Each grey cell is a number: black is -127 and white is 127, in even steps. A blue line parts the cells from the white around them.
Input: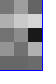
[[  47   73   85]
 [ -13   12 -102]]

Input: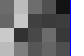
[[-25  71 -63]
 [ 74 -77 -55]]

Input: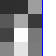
[[-39  40 -70]
 [-61 125  -7]]

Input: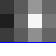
[[-96 -21 117]
 [-68 -35  15]]

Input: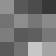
[[-13  13  -8]
 [ -2 -37 -32]]

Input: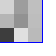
[[ 53  18  61]
 [-66  96  58]]

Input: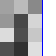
[[ 23 -56  85]
 [ 92 -49  71]]

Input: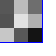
[[ -45   97   48]
 [  71  -39 -107]]
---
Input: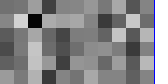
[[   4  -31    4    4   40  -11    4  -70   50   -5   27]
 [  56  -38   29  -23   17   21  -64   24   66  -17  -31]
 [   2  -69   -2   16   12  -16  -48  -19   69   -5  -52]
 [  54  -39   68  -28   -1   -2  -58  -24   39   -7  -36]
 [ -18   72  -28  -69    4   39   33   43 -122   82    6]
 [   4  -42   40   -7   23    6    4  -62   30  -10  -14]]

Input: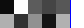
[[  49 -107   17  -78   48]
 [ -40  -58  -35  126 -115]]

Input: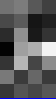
[[ -40  -57  -43  -72]
 [ -69  -24  -68   -6]
 [  12  -58   53  -75]
 [ 115   46   31 -124]
 [ -75 -102   16  -84]
 [ -95 -106  -36  -54]
 [ -63  -39   -3  -13]]

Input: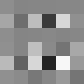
[[-10  24   6  -7  11  16]
 [ 25 119 -92  87 -30  58]
 [ 40 -11  10  63   5  16]
 [  7   5   8   6   5  14]
 [ 16  87 -69  61 -17  38]
 [  7   7   6   6   5  14]]

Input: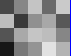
[[  51   98   20   -7 -104]
 [   6   61   69   41  -43]
 [ -39   40   16  -70   61]
 [  74  -21   68    6  -55]]

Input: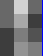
[[ -2  19 -66]
 [-45  -2 -66]
 [-66  40 -23]
 [-23  82 -23]]

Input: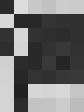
[[ 60  76  68  67 -84  84]
 [ 70  88  84  86 -95  84]
 [-70 -72 -78 -76 -89  83]
 [-75 -90 -70 -86 -83  80]
 [-77 -70 -77 -86  85 -81]
 [-79 -83 -80 -77  86 -77]
 [-79 -78 -75 -87 -87  88]
 [ 74  77  65  72  92 -85]]
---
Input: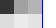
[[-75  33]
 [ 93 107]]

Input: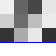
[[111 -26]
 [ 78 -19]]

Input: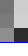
[[-11  78]
 [ -4  82]]

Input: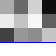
[[ 43 -21]
 [107  67]]

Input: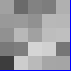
[[ 33 -21]
 [ 25  26]]

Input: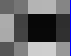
[[-25 -10]
 [ 44 -62]]

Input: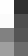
[[126 -79]
 [123 -49]]
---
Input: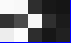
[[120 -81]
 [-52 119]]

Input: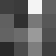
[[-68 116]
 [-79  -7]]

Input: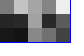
[[ 67  38]
 [-86  34]]

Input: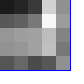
[[-90 -69]
 [-31  -7]]

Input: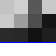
[[ 79 -39]
 [ 30 -49]]

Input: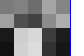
[[  1 -18]
 [-47 -62]]

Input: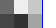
[[110  72]
 [-77  36]]

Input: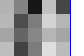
[[   3 -104]
 [ -50   -3]]
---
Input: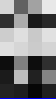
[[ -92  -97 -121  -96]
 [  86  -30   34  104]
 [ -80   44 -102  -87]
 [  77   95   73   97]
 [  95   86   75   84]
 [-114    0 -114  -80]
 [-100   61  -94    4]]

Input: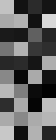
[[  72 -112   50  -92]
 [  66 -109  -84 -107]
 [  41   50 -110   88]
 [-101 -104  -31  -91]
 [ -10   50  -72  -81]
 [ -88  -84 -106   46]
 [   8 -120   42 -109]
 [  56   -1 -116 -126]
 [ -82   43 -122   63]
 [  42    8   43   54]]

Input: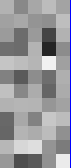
[[ 24 -49 -38  17 107]
 [ 50   8  39  60  35]
 [ 33  40  20  15  62]
 [ 27 -19  26 -59  50]
 [-16 -19  51 -91  12]
 [ 69  61  53 113  32]
 [  1 -37  13 -17  47]
 [ 64   7  44 -26  43]
 [ 50  53  52  22  34]
 [-23  40   2  71  60]
 [-25  52  44  60  16]
 [ 55  87  94  20  -4]]

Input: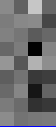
[[  12  -12   -7   -5]
 [  10  -30   70  -24]
 [  -3    8   11  -57]
 [   1   -9  -36  -23]
 [ -24   -3 -125    4]
 [  22  -40   50   14]
 [ -33  -12  -70  -65]
 [ -22    6 -105  -27]
 [  -4  -20  -78  -71]]

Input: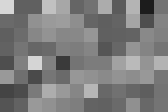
[[-43 -29  25  17   4  -1 -28 -30 -21  16 -23 -11]
 [ 87 -31 -31  65  39 -26 -13  44 -36  52 -99 -12]
 [-21 -25  17  26  29  14 -26 -32 -27  37 -49   3]
 [-32 -19   7  19   7   8  22 -31 -30 -28   9   0]
 [-29 -10 -25 -21   0  -2   5 -42 -24  20   4 -11]
 [-49   0  85   1 -69 -11  -3  -3  34  58  20  51]
 [ 25 -16 -53  -9 -21  23  17  10  19  13  24  -9]
 [-59 -51  -5  45  25   6  54 -23 -14 -25 -33 -12]]

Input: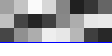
[[-57  16  45 110 103  55 -64 -87]
 [ 33  68 122  87   5 -95 -73 -26]
 [ 64 -58 -91 -63   8  45 102 105]]

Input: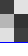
[[ 96 -64]
 [-67  98]
 [ 54 -76]]

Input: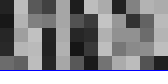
[[ -19  -30   61  -89   39  -39 -101  -12   43   60  -44  -95]
 [ -92   61  -38  -62   38  -98   61   43  -93    2   51   44]
 [-103   51    0   -6   38  -45  -68   68   23  -77  -28   58]
 [ -89   31   65  -92   43  -89  -83   49   17   17  -19   52]
 [ -86   53   58  -93   49 -105  -70   62   -8   10   14   62]]

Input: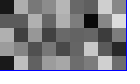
[[-102   62  -30   28   39  -18   -3   80  -18]
 [-103   46   -7   12   54  -23  -32   79    7]
 [ -36  -36   49  -25   47   -2 -118    7   92]
 [  48  -64   23  -62  -22  -28  -25  -67   -2]
 [  28    4  -47   -8  -54  -26   72  -37  -88]]
